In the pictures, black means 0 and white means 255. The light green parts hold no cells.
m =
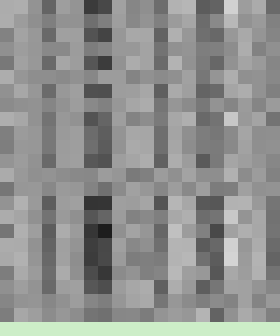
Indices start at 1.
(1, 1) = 172
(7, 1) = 145
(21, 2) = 158
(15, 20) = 117
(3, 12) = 98
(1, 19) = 171
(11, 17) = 137
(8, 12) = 117
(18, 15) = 91
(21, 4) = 105
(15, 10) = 157
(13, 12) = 156
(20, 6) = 144
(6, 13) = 144
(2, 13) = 155
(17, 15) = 129
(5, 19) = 154
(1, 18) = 157
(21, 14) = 154
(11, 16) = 123
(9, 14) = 175
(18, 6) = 148
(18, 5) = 160
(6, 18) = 144
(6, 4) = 142
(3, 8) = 68
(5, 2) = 161
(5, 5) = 166
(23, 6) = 141
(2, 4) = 127
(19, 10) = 125
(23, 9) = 135
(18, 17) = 209
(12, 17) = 165
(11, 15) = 124
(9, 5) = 152
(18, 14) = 179
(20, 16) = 87
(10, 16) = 119

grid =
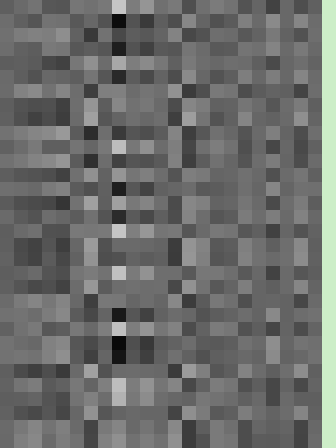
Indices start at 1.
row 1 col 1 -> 95
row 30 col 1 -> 97
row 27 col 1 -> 95
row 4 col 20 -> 132
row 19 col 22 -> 140
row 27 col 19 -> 108
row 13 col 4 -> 78
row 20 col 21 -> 106
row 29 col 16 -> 114
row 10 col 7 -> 44
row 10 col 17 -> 103
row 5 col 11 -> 138
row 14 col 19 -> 102
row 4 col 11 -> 65
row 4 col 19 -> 112
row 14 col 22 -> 112
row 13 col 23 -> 96
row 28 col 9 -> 189
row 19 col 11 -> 92
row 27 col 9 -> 107
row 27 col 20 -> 95
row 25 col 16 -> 89
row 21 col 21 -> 106
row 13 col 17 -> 103
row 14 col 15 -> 89
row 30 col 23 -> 97
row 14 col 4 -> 122
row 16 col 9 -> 43
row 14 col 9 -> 30
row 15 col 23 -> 93
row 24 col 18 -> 82
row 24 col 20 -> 70
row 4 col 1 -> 109
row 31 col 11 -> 116
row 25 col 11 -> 56
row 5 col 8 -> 108
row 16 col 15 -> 109
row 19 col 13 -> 59

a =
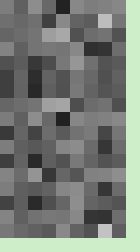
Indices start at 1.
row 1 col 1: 125
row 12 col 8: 83
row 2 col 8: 189
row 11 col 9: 108
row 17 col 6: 98
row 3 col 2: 108
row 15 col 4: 79
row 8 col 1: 102
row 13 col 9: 142
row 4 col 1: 131
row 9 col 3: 141
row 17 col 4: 89
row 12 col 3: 41
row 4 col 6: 136
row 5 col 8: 83
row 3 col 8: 115
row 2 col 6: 99
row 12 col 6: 121
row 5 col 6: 150
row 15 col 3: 42
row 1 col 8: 129
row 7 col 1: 63
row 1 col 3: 141
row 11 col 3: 88
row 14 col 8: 54
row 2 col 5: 137
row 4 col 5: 117
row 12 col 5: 82
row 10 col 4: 109
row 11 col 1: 125
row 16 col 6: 136
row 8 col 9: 79
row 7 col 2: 99
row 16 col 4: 120
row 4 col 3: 116

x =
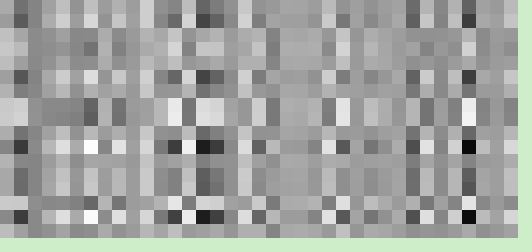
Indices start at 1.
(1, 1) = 170
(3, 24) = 151
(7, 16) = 135
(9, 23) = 181
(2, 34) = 61
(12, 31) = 165
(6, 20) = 165
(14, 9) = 184
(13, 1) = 168
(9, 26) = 152
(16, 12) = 121
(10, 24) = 183
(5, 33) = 155
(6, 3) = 132
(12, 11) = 195
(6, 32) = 138
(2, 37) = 196
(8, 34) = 236
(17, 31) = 149
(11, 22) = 154
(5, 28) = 167
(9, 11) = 160
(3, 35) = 139
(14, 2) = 107
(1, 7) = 191
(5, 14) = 151
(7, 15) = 114
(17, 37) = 161
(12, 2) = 135
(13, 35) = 164
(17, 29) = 157
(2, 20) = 163
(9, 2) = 210
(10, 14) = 188
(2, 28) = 154
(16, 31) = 223
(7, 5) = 183
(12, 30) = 125

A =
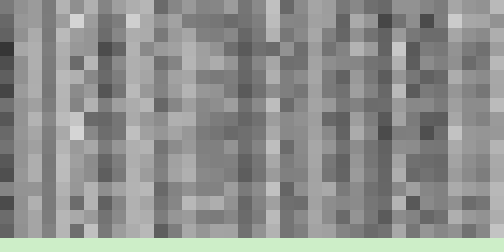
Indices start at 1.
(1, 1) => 122
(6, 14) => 166
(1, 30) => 146
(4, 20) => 107
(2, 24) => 158
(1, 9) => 159
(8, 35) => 140
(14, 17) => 157
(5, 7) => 182
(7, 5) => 181
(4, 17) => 111
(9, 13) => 176
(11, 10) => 175
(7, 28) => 104
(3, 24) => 128
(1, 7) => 176
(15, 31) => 138
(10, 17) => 106
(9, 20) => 157
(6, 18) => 103
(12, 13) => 161
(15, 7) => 179
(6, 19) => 120
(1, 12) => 106
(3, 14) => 166
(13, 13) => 163
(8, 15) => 136
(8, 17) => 158
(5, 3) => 175
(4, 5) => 175
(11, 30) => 140
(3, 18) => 103
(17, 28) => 114
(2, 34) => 167
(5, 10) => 175
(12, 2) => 147
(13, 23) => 163
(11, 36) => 180
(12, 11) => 163

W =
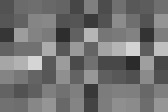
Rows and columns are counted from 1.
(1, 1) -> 82
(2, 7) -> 58
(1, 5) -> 100
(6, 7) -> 151
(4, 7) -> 100
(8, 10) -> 139
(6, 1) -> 132
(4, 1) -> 98
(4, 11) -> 93
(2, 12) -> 148
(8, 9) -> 143
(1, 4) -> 104
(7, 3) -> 95
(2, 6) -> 85
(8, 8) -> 125
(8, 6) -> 132
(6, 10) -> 80
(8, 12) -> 150
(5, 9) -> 72
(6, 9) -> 88
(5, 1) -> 166
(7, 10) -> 127
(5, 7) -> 113
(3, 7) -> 182
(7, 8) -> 124
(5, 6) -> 74
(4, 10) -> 211
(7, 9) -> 128
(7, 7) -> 56
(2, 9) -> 140
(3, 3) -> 131
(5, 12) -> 70

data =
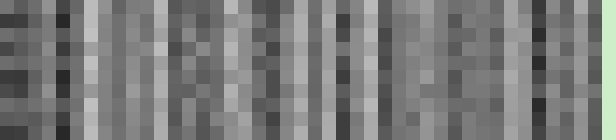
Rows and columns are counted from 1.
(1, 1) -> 116
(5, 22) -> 173
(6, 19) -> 112
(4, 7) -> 159
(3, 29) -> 118
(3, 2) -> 99
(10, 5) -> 40
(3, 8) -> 131
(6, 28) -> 92
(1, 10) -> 124
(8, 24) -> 155
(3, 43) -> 94
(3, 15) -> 98
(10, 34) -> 123
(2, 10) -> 133
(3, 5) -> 87
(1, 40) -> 136
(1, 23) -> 111
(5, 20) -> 96
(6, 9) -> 110
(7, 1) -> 74
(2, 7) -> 186
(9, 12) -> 171
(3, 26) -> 140
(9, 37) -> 155
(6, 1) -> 59
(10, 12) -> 173
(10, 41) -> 104
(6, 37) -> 170
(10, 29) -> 115
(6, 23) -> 103
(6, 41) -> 100
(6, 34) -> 120
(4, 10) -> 129
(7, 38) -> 146
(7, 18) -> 138
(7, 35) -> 121
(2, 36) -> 113

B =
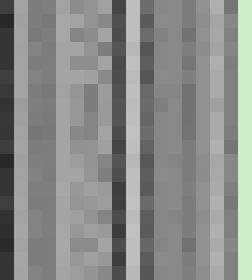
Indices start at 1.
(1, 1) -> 63
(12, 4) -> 126
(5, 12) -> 135
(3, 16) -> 167
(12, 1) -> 41
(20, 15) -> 141
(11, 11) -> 99
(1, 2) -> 162
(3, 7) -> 140
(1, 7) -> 147
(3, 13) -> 137
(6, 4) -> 126
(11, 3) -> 125
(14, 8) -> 154
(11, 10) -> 190
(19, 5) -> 166
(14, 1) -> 53
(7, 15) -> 144
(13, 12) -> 138
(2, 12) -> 138
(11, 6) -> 145
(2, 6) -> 162
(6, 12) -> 138
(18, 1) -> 43
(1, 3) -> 125
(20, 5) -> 164
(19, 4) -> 126
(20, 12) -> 135
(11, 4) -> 126
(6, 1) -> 63
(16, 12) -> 135
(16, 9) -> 77
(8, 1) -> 52
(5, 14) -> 118
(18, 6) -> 139
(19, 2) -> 165
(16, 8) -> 132
